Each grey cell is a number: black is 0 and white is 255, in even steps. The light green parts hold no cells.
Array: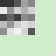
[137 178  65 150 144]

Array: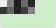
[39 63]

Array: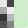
[ 70 169]

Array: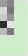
[133 214]

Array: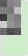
[142 121  62]

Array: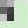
[174 100]

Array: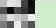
[ 13  51 203  85]

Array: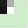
[176  22]

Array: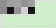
[159 209]
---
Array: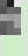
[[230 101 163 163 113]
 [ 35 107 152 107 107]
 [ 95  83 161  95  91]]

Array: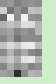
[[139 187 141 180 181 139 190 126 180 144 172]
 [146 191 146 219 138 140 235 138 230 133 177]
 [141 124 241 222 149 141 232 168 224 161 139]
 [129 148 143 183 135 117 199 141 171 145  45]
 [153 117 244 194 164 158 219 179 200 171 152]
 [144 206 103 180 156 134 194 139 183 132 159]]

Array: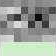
[[145  77 145 164 127 187]
 [142 109  96  59 137 183]
 [134  95  12 138 131 154]
 [145 138 106  56 135 156]
 [129  85 140 190 151 149]
 [149 193  56 217 133 127]
 [133 211  99 170 147 210]
 [128 193 168 108 136 202]]

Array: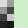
[[158  69 199  25]
 [217 149  65  34]]

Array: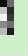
[[109  40  58 111  30]
 [ 14 198 240 138 186]]

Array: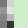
[[212 226 183  53]
 [120 149 132 124]]

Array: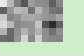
[[136 113 165  98 142 132]
 [ 96 119 143  45 113 134]
 [139 151 151  84 141 142]
 [141 183 163 195 177 206]
 [156 115 170 147 150 136]
 [ 87 178 166 145 178 212]
 [125 186 146 137 144 149]
 [182 150 134 185 104 103]
 [233  96 200 216 179 109]]
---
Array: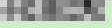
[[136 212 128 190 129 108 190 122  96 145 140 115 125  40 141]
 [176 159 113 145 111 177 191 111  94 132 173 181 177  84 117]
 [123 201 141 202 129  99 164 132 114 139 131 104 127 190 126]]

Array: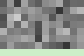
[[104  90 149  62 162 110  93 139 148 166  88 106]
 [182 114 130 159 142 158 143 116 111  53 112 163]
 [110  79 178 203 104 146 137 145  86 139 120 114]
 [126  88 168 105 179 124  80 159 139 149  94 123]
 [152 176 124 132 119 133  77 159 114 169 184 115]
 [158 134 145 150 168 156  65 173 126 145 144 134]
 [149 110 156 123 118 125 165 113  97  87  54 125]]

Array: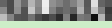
[[ 84 100  75 149 106 180 139 238 144 128 109 130 161  87 223 100]
 [ 57 138  75 142  81 198 130 233 129  94 109  95 176  91 195 128]
 [ 66 188 132  84  80 114  75  57  77  44 127  38 121 112  14 181]]

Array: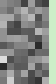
[[ 65 142 128 120  68 157  82]
 [138 131 110 148 180 130 156]
 [137 168 167 115 158 183  81]
 [118 179  89  67 142 134  98]
 [158 146  76  75  93  91 182]
 [140 146 157 161 151  91  82]
 [130  88 107 132 133 148  43]
 [106 150 151 108 105  70 108]
 [170 220  79 101  96 142 149]
 [126  41 113  89  91 164  88]
 [ 92 132 171 111 162  75 116]
 [173 120 205 106  96  71  53]]

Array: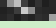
[[ 39  48 146 190  62  31  50  31]
 [ 38  33  39  61 202 140  43  39]
 [160  37  46  30  44  35  48  43]]

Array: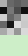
[[106 176 104  93]
 [ 15  15 119  74]
 [204 208 102 129]
 [201 104  22 220]
 [217 169 205 150]]

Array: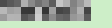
[[185  76  89 100 176 137 112 131  93 198 177 130 152]
 [ 69 184 161 167  56  55 196  53 160  69  76 137 175]
 [ 92 155 180 179  85 101 205  95 139 104  97 151 162]]
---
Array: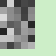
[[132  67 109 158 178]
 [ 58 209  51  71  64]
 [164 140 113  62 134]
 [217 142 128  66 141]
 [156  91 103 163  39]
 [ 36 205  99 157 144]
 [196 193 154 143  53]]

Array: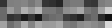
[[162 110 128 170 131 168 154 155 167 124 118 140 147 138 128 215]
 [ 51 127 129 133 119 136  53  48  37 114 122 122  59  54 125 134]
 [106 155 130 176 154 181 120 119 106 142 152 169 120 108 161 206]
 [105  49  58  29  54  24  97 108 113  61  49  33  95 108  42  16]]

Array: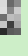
[[ 42  90  97]
 [218 105 138]
 [222 135 203]
 [111 189 180]
 [197  62 166]]

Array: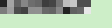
[[124 159  77  66 143 144 104 100 135  34  97 104 232]
 [ 36 165  98 134 109 102  61  69 114 188 200  79  79]]

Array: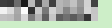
[[193 189 164 214 125 179  96 198  94 112  91 115  54 199]
 [ 61  56 108  26 185  65 169  64 182 171 194 154 210  66]
 [241 218 169 252  49 202 120 210 180 133 172 143 213 197]]

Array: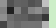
[[ 69 115 106 115 116 115 179]
 [147  82  98  96  82  91 192]
 [130  32 127  88 131 142 120]
 [143 108  97  95  82  86  54]]
